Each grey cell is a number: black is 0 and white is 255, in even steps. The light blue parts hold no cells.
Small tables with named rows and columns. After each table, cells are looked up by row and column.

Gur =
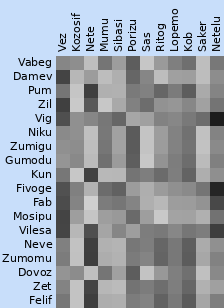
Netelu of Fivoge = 37
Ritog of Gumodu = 147
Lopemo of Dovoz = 127
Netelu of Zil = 116
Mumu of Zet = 183
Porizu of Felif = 124
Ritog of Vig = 130
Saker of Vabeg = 190
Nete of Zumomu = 62
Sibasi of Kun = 183
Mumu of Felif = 173
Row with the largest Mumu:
Zil

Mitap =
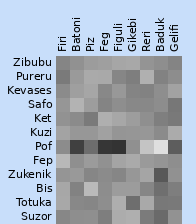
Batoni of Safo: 179
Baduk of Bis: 111
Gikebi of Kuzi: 150
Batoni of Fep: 143
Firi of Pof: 140
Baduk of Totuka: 120
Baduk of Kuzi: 139
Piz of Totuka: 134
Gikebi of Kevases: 132
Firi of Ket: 146
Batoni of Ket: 139
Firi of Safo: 150
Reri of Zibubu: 148
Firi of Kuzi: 163
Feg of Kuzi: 161

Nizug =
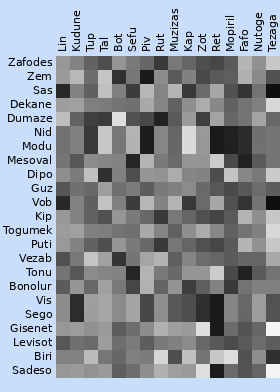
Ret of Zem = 90
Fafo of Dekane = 115
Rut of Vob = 131
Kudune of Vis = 45
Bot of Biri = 103
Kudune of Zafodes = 130
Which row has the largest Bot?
Dumaze

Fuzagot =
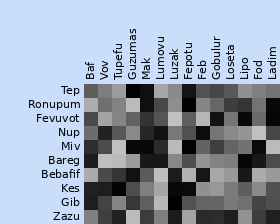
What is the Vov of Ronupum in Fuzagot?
111
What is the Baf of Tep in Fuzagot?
93
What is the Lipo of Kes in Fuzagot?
94
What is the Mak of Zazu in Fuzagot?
60
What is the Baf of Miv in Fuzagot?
45
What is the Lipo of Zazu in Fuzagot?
145
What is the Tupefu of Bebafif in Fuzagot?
53
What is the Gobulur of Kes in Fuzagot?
152
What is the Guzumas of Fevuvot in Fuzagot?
98
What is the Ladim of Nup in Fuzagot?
70
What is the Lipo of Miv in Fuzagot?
114
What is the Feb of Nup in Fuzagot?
12
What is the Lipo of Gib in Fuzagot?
112
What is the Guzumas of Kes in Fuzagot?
77
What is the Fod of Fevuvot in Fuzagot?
106
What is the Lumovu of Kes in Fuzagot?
166
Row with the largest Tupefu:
Miv

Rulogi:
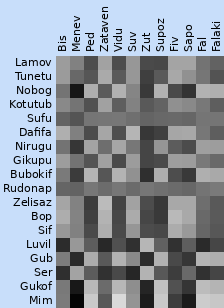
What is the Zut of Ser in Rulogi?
179
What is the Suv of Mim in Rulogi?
148
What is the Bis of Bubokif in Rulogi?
122
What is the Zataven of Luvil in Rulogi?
40
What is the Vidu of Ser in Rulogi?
73
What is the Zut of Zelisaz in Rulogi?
76
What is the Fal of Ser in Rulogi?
49
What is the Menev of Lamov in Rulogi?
129
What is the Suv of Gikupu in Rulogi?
156
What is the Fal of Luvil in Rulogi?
42
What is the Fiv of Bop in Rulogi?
185
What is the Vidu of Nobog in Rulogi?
177
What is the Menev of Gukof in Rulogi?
24
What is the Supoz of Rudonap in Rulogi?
112
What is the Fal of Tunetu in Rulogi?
118
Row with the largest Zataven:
Zelisaz

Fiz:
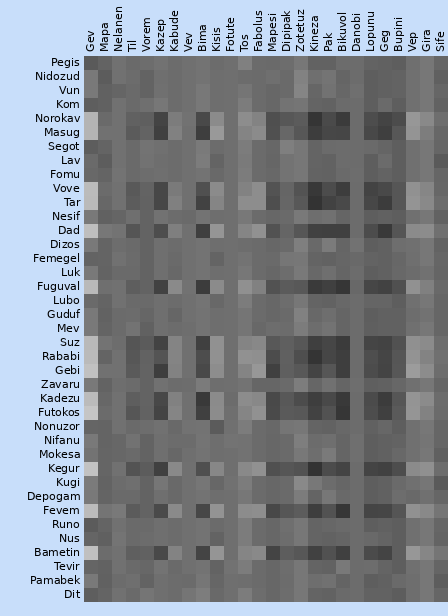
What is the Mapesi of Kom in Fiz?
103
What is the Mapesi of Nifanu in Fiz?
103
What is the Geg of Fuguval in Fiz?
66
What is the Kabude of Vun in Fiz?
108
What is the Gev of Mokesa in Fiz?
115
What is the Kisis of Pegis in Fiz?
108
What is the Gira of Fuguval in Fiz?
128
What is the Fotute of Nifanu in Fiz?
115
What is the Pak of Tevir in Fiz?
98
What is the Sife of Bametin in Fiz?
117
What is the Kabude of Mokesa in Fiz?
103
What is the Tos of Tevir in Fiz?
124
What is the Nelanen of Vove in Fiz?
113

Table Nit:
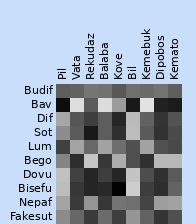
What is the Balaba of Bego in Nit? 55
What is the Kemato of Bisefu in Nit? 99
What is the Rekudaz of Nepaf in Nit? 148
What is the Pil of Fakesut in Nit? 139
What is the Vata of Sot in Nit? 91
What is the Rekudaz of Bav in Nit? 91
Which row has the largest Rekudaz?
Bego

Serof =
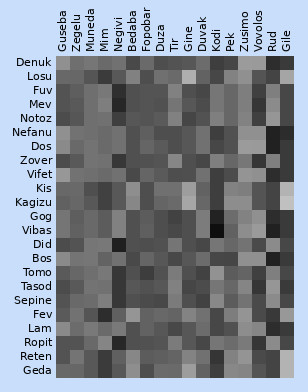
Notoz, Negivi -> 63
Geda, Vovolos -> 84
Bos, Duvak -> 108
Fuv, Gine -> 79
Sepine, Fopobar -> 75
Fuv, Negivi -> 47
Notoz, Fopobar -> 84
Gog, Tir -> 66
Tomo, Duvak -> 66
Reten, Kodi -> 53
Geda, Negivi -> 88
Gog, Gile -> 58
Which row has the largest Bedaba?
Fev

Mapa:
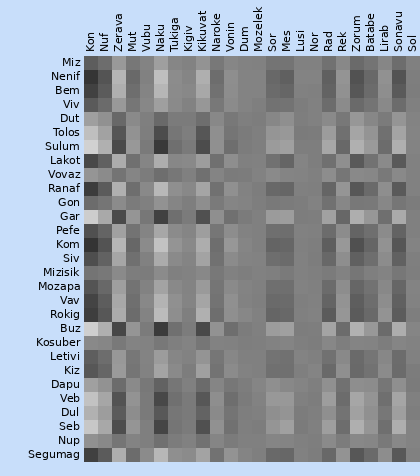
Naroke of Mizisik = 120
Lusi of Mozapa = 130
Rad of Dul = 143
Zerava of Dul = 91
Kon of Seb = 199
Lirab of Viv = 137
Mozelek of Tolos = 127
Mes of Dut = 143
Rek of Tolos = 112
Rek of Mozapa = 141
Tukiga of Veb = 112
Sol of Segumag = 129
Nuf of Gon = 117
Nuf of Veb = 166
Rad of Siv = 104
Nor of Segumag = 125
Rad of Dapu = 144
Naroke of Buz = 146

